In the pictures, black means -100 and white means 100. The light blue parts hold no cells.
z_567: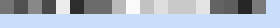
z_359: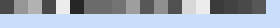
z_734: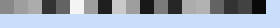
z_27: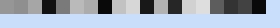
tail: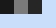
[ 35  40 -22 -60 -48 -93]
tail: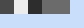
[ 46  96  52  74  58  58  79 -22 -27 -70  -4]
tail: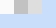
[ 58  58  79 -22 -27 -70  -4]

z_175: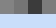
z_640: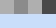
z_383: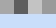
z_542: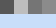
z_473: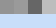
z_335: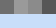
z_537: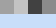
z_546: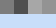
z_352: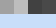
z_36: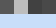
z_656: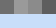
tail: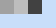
[-43]
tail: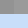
[-20  48]

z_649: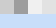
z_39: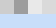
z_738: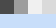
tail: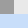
[71]
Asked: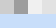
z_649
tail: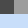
[88 71]
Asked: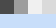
z_738
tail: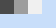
[71]
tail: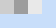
[71]

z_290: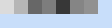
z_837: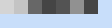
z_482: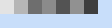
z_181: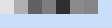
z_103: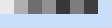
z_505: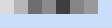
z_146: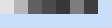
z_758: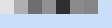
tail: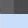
[-57  -2 -51]
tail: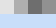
[-63   9   4]
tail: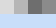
[-51   4  20]
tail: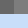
[-57   4  14]
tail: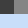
[20]

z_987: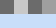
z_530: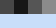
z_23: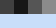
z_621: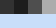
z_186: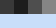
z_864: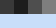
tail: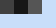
[9]
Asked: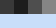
z_186
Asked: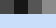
z_530
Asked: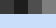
z_864
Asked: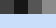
z_23
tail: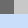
[-16  25]
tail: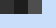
[35]

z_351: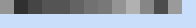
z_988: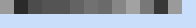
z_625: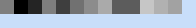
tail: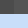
[-34 -22 -11 -17   5  27  -6 -57  21]
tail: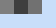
[ 10  33 -28 -28  55  39  27]
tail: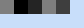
[-11  10  33 -28 -28  55  39  27]
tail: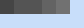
[ -6  16  39   5 -40  21]
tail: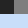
[-51 -11  10  33 -28 -28  55  39  27]
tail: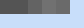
[  5  27  -6 -57  21]

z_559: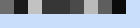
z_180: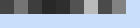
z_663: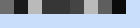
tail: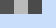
[2]
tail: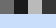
[-58 -47  46 -26 -91]
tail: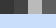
[-91]
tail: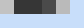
[-26 -91]
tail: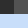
[ 46 -42   2]
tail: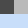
[-26 -91]
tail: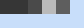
[-91]

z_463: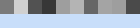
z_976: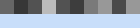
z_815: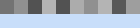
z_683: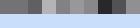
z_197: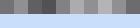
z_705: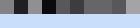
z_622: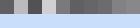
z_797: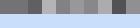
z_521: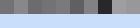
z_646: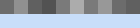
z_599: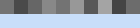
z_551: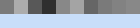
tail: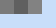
[-69  24  19]
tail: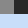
[-36  13]
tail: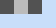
[-52  -4  19 -42  19]
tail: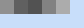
[ 13  41  13 -15]
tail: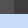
[ -4  19 -42  19]
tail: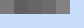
[7]

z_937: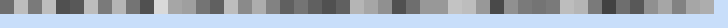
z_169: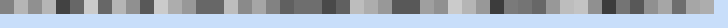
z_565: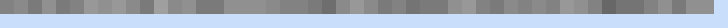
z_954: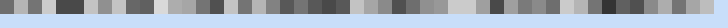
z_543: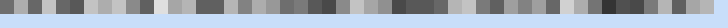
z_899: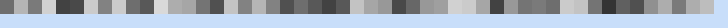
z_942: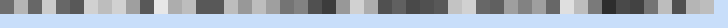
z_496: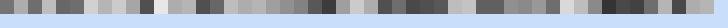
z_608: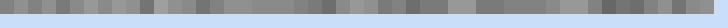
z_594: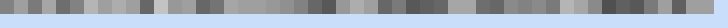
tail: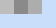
[  2 -25  -9 -25 -37 -25  42  30  13 -37 -14  19  19  53  48  19 -43  13
  -4  -9  -4  48  42  -4 -48 -14 -31  13  30   2  30  36]
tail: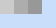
[-19 -19  48   8  30   2 -25 -14 -14 -43 -25  48  36  19 -31 -31  25  13
  59  42  19 -53  -4  -9 -19  19  48  53  13 -53  -9 -31  13  30 -14  30
  36]
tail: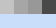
[-19  19  25  64  59  30 -48  19  -9  -4 -14  59  53  -9 -59 -25 -37  13
  36  -4  36  48]
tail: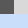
[ 36  30  -9 -37  53   2  42   2 -37 -14 -31 -48 -31  53  30  19 -43 -19
  19  25  64  59  30 -48  19  -9  -4 -14  59  53  -9 -59 -25 -37  13  36
  -4  36  48]
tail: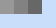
[ -9 -14   2  13  -9   8  13]

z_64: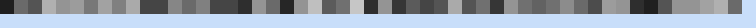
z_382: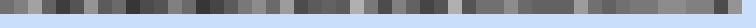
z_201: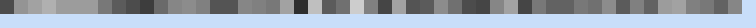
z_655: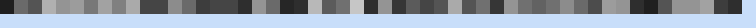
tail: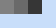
[-46 -29  -6  10 -17  22 -40 -29 -23 -29  38  -6 -40   0 -23 -46 -34  38
 -34 -12 -12  10 -17 -23 -23 -23  22 -12 -23 -12  -6  -6  10  10   0   0
 -40  16]
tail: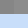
[  0 -34 -34   5   0  -6  27 -64  50 -29 -12  61   0 -46  27 -34 -29  10
 -12 -40 -46   5  27 -46  -6 -23 -23  -6 -12  10 -29   0 -23  22  27   0
  -6 -23   5]
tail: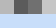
[-64  16 -58 -29 -46 -34  33 -34 -12 -58  16 -12 -23 -12  10 -17 -40  22
  16 -64 -76 -34  16  16  27 -52 -64]
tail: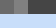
[-64  16 -17 -70  16  50 -29 -12  55 -64  16 -58 -29 -46 -34  33 -34 -12
 -58  16 -12 -23 -12  10 -17 -40  22  16 -64 -76 -34  16  16  27  38 -17]
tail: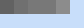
[ 10   0   0 -40  16]
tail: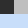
[-29 -12  61   0 -46  27 -34 -29  10 -12 -40 -46   5  27 -46  -6 -23 -23
  -6 -12  10 -29   0 -23  22  27   0  -6 -23   5]
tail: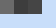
[-46 -64  16 -17 -70 -64  44 -29 -12  55 -64  16 -58 -29 -46 -34  33 -34
 -12 -58  16 -12 -23 -12  10 -17 -40  22  16 -64 -76 -34  16  16  27 -52
 -64]

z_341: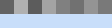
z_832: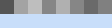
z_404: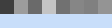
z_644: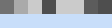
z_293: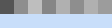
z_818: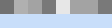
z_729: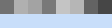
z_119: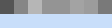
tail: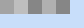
[-17   0]
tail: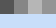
[16 28 22 -5]
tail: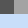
[ 49   5  38   5 -17   0]
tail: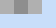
[22]
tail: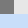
[28 28 -5]
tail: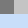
[ 43 -22 -45]
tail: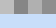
[38 22]

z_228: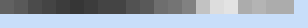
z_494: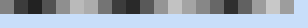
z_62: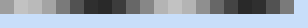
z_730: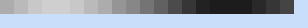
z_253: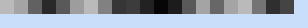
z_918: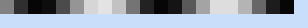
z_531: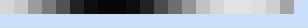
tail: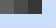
[-73 -78 -78 -78 -68 -58 -47]
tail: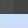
[-53 -58 -53 -47 -47 -36 -30 -14  -9   1  52  73  78  35  41  35  35]
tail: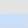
[73 62 29]
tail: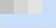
[78 73 62 29]
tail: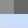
[-47 -68 -63 -36  -4]
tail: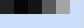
[ 73  73  41 -19 -78 -95]

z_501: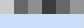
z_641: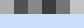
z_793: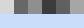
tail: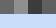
[30]
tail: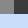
[-8 53]
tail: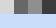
[-25  30]
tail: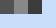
[-8 53]

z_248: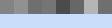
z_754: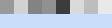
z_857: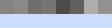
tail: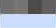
[36 14]
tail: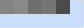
[-25  36  14]
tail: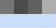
[14]
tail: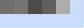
[14]
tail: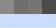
[-25  36  14]

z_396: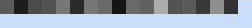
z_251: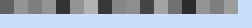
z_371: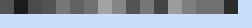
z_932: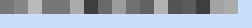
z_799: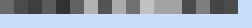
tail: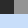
[-1 22]
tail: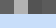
[-51  28  34]
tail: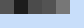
[-24 -12  28   5 -35  -7 -46  22  -1 -12 -12 -66]

